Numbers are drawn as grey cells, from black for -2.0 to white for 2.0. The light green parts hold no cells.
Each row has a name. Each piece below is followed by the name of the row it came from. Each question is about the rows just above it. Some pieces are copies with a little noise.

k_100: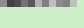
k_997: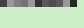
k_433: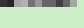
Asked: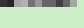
k_433
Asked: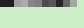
k_433

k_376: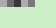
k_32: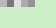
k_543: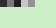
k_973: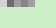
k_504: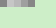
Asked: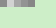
k_504
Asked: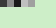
k_543
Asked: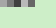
k_376

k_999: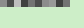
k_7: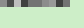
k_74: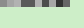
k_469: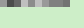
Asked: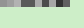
k_74
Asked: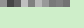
k_469
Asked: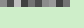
k_999

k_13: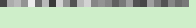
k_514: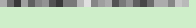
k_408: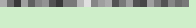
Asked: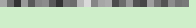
k_408
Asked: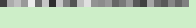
k_13
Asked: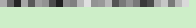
k_514

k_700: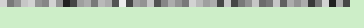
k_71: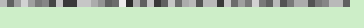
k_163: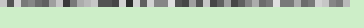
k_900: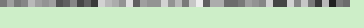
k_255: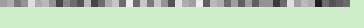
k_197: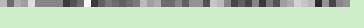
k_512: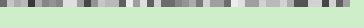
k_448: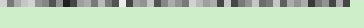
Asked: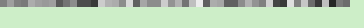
k_900
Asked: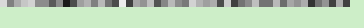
k_448

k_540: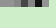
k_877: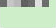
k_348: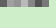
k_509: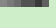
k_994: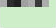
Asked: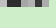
k_994
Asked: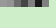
k_540

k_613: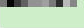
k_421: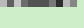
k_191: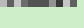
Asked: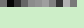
k_613
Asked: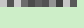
k_191
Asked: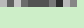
k_421

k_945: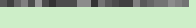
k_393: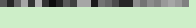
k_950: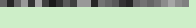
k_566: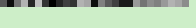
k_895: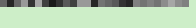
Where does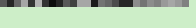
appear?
k_393
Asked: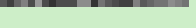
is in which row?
k_945
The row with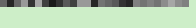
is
k_895
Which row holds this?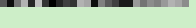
k_566
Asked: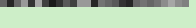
k_950

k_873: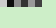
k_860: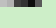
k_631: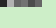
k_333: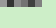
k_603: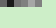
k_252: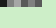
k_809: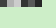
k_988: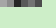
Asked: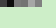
k_603
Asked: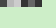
k_809
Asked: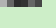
k_988
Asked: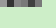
k_333

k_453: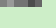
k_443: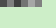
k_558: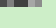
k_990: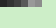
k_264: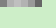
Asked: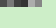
k_558
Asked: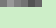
k_453
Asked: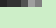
k_990

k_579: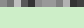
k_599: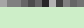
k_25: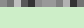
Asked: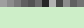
k_599
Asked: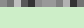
k_25
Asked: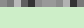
k_25
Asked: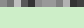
k_579

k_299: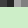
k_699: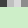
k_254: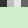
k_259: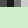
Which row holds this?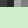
k_299
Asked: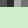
k_299
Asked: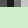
k_259

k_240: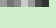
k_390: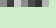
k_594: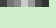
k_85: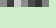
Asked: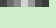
k_594
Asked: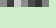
k_85

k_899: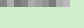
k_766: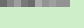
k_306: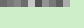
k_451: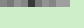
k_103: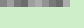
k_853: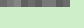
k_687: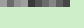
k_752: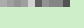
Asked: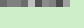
k_306
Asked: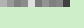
k_752
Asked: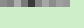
k_451
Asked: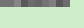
k_853
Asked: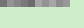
k_766
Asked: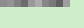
k_103

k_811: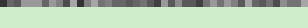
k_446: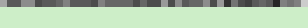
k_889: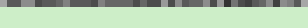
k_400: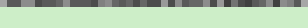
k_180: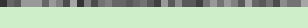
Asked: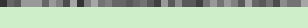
k_811

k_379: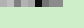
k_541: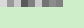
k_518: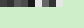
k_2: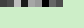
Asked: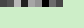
k_2
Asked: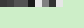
k_518
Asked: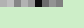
k_379

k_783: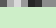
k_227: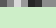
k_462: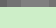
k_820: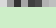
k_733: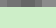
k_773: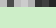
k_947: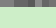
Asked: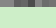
k_947
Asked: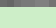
k_462
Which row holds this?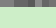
k_947
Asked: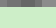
k_733
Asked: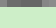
k_733

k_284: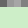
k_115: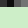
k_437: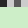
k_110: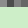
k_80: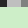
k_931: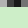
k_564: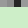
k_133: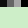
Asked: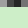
k_931
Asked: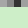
k_564
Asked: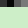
k_115
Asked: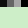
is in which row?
k_133
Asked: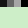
k_133
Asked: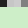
k_80
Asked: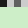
k_437

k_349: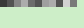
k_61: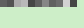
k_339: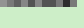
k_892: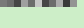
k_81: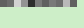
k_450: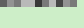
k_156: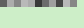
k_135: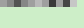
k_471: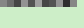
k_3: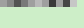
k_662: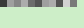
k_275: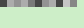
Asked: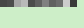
k_61
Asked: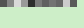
k_81
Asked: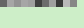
k_156
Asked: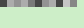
k_275
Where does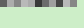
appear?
k_156
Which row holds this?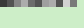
k_349

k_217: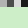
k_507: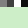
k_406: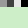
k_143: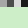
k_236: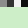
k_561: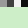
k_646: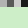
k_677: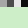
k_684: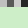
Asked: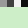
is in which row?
k_561
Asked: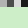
k_217
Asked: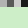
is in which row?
k_646

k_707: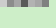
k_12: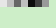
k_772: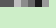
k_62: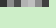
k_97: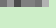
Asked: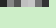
k_62
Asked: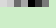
k_12
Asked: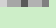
k_707

